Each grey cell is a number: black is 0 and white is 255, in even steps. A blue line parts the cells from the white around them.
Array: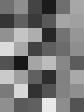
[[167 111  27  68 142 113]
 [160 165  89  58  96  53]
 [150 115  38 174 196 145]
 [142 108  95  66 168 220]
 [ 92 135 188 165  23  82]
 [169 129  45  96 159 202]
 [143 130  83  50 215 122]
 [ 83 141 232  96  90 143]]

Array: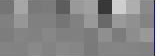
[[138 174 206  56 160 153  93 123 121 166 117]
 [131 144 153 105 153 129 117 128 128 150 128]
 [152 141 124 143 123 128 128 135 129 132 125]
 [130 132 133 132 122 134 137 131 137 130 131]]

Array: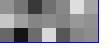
[[165 222 136 112  56 117 146]
 [145 152 131 140 133 158 198]
 [141 133  87 216 108  20 103]]

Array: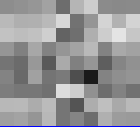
[[138 137 139 205 181 109 162 150 145 141]
 [211 178 212 149 114 216 185 176 175 185]
 [198 228 205 175 111  99 207 193 189 194]
 [162 169 130 185 163 149 130 167 128 149]
 [145 133  94 150 128 170  89 152 107 116]
 [148 143 131  26  78 122 116 161 105 131]
 [113 130 109 145 205 221 112 119 119 125]
 [185 169 191 173  84 117 187 172 185 184]
 [154 156 176 109 133 117 184 149 163 159]]

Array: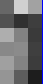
[[162 208 103]
 [ 62  48  81]
 [ 58 130 174]
 [ 63 139 136]
 [ 60 131 160]
 [ 29  93 149]]

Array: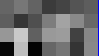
[[ 93  84  68  59  99 119 101]
 [104 137 163 125  79  54  94]
 [135  65 156 153  96 201 151]
 [137  52 117 102   3 189   7]]

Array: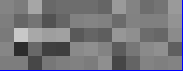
[[154 116 109 131 154 101 109 109 109 104 166 124 132]
 [147 128 128 130 107 129 132 129 101  82 116 102 126]
 [139 103 108 143 151  94 101  89 161 158 168 200 122]
 [ 95 144 138 119  92 131 143 138  62  64 104  44 134]
 [131 127 131 100  70 143 124 129 126 119  71 125 125]]

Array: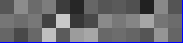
[[ 84 137  33  80  90  85 102  38  60 125 107 140  86]
 [108 117 166 133 120 138  73  55 201  66 120 109 118]
 [101 149  85 101 109 104 167 156  91 192 104  73 102]]
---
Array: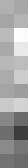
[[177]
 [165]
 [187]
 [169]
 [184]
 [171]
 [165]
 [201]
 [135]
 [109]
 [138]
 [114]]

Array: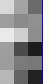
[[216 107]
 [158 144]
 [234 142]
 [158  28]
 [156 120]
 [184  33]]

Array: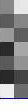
[[135]
 [ 92]
 [154]
 [ 42]
 [ 90]
 [ 41]
 [237]]

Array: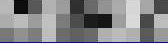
[[183  88 156 105 170 166]
 [172 156 123  28 158  73]
 [120 125 108 106 187  89]]

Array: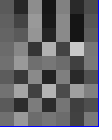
[[ 90 141 129  75]
 [ 96 153 138  86]
 [100 149 138  93]
 [107  53  67 119]
 [112 111 108 121]
 [ 92 138 127  81]
 [114  65  75 129]
 [ 90 124 117  78]
 [112 108 108 121]]

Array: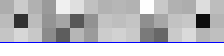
[[173 177 240 192 182 254 177 221]
 [187 188 165 146 190 143 194  14]
 [197 200  93 155 210 122 202 181]]

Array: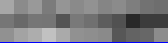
[[167 153 149 146 139 114]
 [118 118  84 112  81  60]
 [145 173 170 142  87 103]]
